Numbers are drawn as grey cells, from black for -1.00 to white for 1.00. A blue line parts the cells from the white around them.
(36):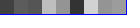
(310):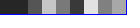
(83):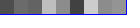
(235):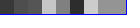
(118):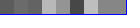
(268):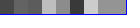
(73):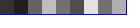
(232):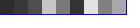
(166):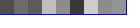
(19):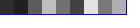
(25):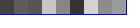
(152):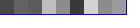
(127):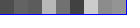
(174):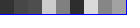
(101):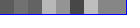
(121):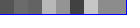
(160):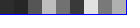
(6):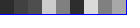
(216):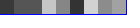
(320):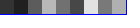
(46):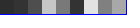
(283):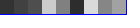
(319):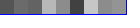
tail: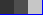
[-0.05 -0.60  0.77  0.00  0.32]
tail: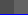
[-0.28  0.44 -0.11 -0.49  0.60  0.10  0.16]
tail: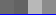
[-0.49  0.55  0.10  0.16]
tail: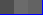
[ 0.49  0.10 -0.49  0.60  0.10  0.16]
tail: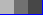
[ 0.77 -0.05  0.38]
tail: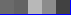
[0.55 0.10 0.16]

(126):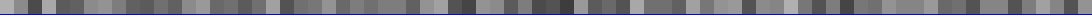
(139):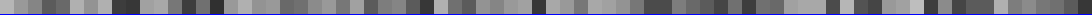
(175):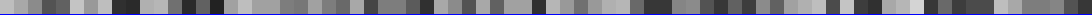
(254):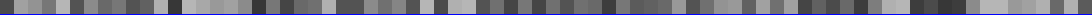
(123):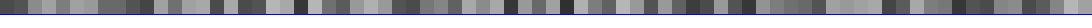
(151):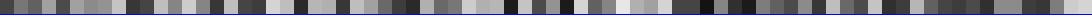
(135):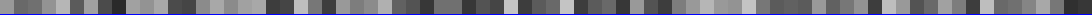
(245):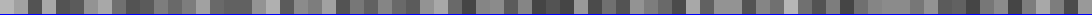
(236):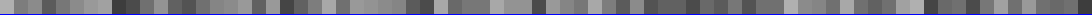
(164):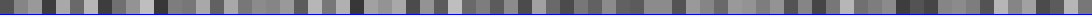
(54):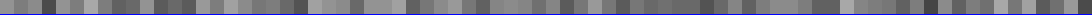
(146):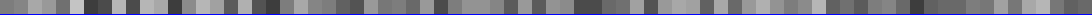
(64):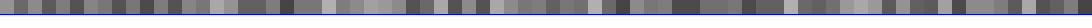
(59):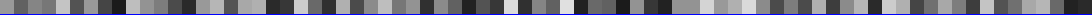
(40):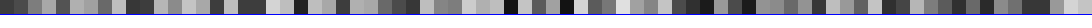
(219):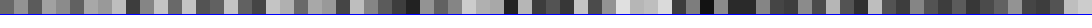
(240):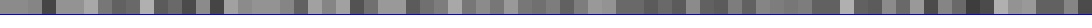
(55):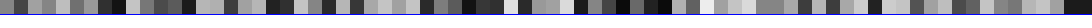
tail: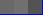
[ 0.04  0.04 -0.35 -0.02  0.26  0.04 -0.35  0.15]
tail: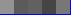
[ 0.09 -0.46 -0.02  0.32 -0.02 -0.41  0.20]
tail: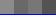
[-0.24  0.38 -0.57  0.43  0.32  0.20  0.26  0.09 -0.57 -0.07 -0.46 -0.18
 -0.12  0.38 -0.35 -0.35  0.09 -0.12  0.04 -0.35  0.43 -0.41  0.38  0.43
 -0.35 -0.12 -0.46 -0.07 -0.46 -0.12 -0.35 -0.12 -0.18 -0.52 -0.07 -0.29
 -0.24 -0.18  0.20 -0.35 -0.12  0.15  0.20 -0.24  0.26 -0.12  0.26 -0.46
 -0.24 -0.41 -0.18 -0.52 -0.02  0.38  0.43 -0.52 -0.41 -0.57 -0.52  0.09
  0.43  0.43  0.20  0.26  0.38 -0.18  0.38 -0.29]
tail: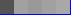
[-0.46 -0.29  0.32 -0.02 -0.07 -0.57 -0.35 -0.41  0.04  0.09 -0.41 -0.29
  0.04  0.43  0.26]
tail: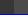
[-0.24  0.15 -0.46 -0.52 -0.35  0.49  0.60]
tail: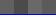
[-0.07 -0.35 -0.12 -0.12  0.38  0.09  0.04 -0.12  0.32 -0.12 -0.24 -0.12
  0.26  0.38 -0.46 -0.18 -0.12 -0.41 -0.07  0.26 -0.12  0.20 -0.12 -0.18
 -0.12 -0.52]

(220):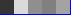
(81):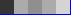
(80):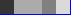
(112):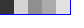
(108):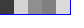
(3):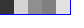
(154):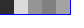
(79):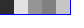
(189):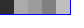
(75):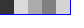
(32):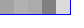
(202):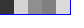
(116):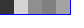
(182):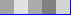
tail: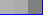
[0.71]
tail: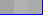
[0.00 0.71]
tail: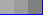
[0.50]
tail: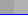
[0.34 0.00 0.71]
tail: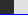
[0.17 0.00 0.55]

